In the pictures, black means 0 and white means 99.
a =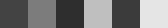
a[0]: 26
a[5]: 89
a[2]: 18
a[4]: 23

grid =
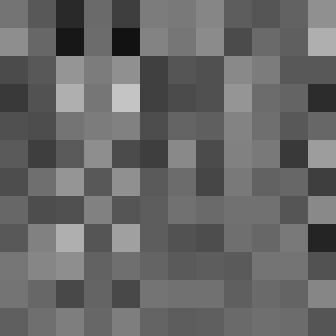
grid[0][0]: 45
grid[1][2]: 9
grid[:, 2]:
[16, 9, 58, 68, 45, 35, 58, 31, 68, 55, 28, 49]
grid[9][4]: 43
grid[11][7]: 37
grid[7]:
[40, 30, 31, 50, 33, 36, 44, 41, 44, 44, 33, 53]
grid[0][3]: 41
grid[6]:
[30, 43, 58, 34, 56, 35, 42, 27, 47, 38, 40, 24]
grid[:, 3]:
[41, 42, 48, 46, 48, 55, 34, 50, 33, 38, 39, 40]
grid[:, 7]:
[52, 54, 31, 31, 37, 29, 27, 41, 30, 36, 44, 37]
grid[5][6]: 53
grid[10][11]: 52
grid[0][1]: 34
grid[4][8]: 51
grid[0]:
[45, 34, 16, 41, 24, 48, 47, 52, 36, 33, 38, 56]
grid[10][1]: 40
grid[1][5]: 51
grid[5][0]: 35
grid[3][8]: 58
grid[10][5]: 45
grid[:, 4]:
[24, 7, 56, 76, 50, 29, 56, 33, 62, 43, 28, 49]
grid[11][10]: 42
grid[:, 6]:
[47, 46, 33, 29, 39, 53, 42, 44, 32, 35, 44, 36]
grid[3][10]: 39
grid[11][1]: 43
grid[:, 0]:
[45, 55, 29, 22, 31, 35, 30, 40, 34, 46, 45, 37]
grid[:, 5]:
[48, 51, 25, 25, 30, 24, 35, 36, 36, 39, 45, 39]
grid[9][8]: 35
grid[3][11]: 17

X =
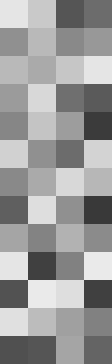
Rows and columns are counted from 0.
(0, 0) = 89
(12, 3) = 39
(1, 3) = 59
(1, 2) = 53
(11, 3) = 50
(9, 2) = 50
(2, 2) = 77
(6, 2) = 84
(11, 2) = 62
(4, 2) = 61
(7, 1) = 86
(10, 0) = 32
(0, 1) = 78
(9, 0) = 89
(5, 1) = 56
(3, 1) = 84

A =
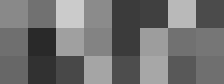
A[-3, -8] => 53
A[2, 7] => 43
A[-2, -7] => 16
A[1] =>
[43, 16, 62, 51, 23, 61, 44, 46]
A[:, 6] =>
[72, 44, 34]
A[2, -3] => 65

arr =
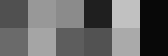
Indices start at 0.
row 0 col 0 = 31
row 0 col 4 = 75
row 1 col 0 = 41
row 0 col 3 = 12

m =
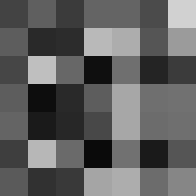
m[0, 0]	26
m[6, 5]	42
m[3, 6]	44
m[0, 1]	37
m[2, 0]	27
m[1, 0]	36
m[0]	[26, 37, 23, 39, 39, 29, 81]
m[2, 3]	6
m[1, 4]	67
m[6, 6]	52
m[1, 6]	60
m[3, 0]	36
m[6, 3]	64
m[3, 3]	36
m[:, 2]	[23, 17, 40, 16, 15, 41, 22]
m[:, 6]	[81, 60, 23, 44, 43, 33, 52]

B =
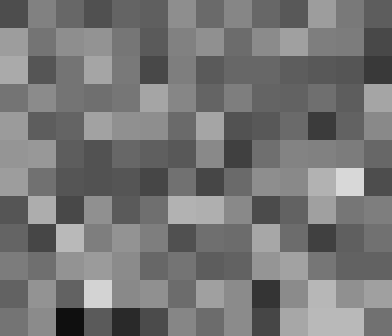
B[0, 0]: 30
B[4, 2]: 39
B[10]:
[38, 57, 38, 82, 53, 56, 42, 62, 54, 20, 54, 71, 56, 62]
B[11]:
[45, 54, 6, 35, 16, 29, 52, 42, 54, 27, 65, 72, 72, 44]
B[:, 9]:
[40, 54, 40, 39, 34, 43, 55, 29, 65, 58, 20, 27]
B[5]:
[58, 59, 36, 32, 40, 37, 34, 53, 25, 43, 51, 50, 48, 40]
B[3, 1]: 54
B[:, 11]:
[61, 49, 34, 43, 23, 50, 69, 62, 25, 46, 71, 72]
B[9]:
[48, 43, 57, 60, 54, 40, 45, 36, 38, 58, 63, 46, 38, 38]
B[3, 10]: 38
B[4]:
[60, 36, 39, 63, 56, 55, 41, 64, 32, 34, 41, 23, 38, 53]
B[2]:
[66, 33, 45, 64, 47, 28, 49, 35, 40, 40, 36, 34, 33, 22]
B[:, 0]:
[30, 61, 66, 45, 60, 58, 61, 33, 39, 48, 38, 45]
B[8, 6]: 31
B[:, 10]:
[34, 62, 36, 38, 41, 51, 53, 38, 42, 63, 54, 65]
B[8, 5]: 49
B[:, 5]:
[37, 35, 28, 64, 55, 37, 27, 43, 49, 40, 56, 29]
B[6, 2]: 33
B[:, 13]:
[36, 28, 22, 64, 53, 40, 30, 49, 44, 38, 62, 44]
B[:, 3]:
[31, 57, 64, 43, 63, 32, 32, 56, 49, 60, 82, 35]

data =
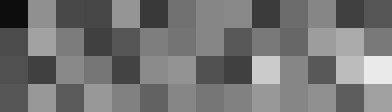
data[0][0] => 5
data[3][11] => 56
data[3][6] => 52
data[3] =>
[33, 59, 35, 59, 50, 38, 52, 46, 50, 59, 52, 56, 36, 62]
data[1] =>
[29, 63, 48, 25, 33, 49, 45, 52, 34, 47, 40, 61, 66, 47]
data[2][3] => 46
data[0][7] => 52
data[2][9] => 79
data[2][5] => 54
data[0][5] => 22
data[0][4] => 58
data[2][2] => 53
